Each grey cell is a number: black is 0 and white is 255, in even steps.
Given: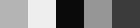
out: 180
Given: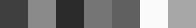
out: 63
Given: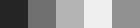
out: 37
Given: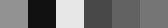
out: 146
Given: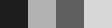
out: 29
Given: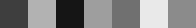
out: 62
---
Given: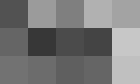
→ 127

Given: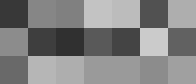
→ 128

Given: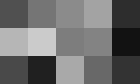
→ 139

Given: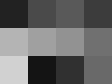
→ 89

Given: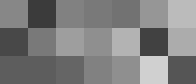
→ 129

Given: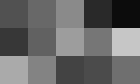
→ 138
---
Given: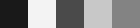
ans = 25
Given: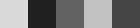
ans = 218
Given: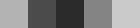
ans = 179
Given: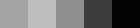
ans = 164
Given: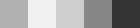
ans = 176
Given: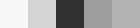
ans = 248
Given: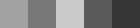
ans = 162
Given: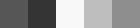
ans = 86
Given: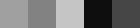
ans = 159
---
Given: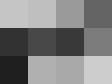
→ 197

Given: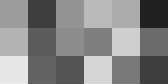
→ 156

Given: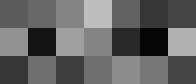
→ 91

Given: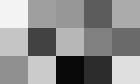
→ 243

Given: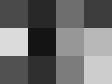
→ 74

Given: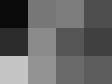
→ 11

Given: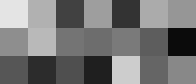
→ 228
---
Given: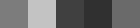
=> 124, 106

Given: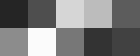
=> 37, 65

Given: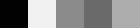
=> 2, 173

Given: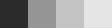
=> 43, 229

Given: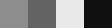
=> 141, 16

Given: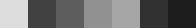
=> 221, 29

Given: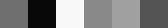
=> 111, 84

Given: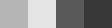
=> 181, 56

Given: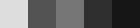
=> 221, 21

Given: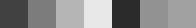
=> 65, 161
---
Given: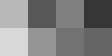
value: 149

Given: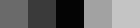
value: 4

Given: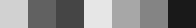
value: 167

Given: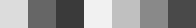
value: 192

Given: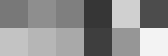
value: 62

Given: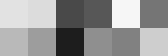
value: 143

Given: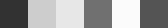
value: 112

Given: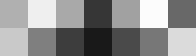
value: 74

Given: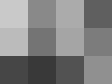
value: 57
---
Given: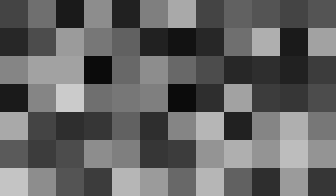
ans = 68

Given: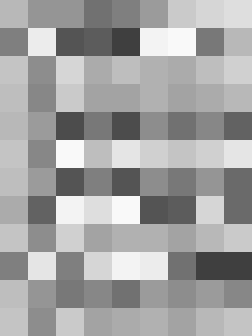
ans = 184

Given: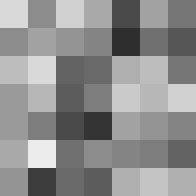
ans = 217

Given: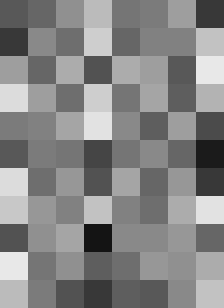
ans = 88

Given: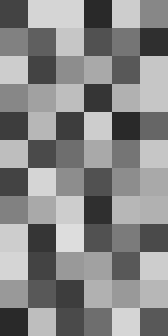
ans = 67

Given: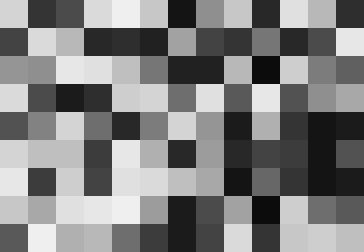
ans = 212

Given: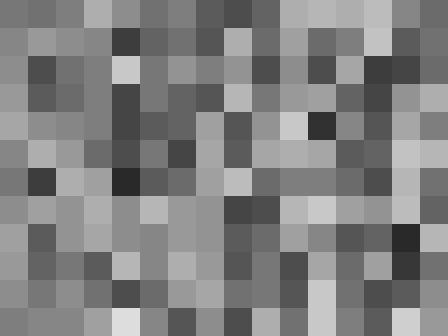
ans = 119
